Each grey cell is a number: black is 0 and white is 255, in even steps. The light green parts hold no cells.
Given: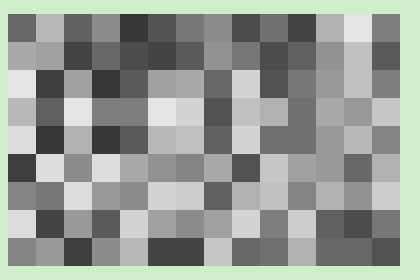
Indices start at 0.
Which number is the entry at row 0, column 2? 96
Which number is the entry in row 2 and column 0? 228
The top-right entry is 126
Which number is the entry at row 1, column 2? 68
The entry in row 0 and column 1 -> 184
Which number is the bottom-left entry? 132
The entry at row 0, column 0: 104
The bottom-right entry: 82
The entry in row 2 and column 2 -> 161
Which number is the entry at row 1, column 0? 169
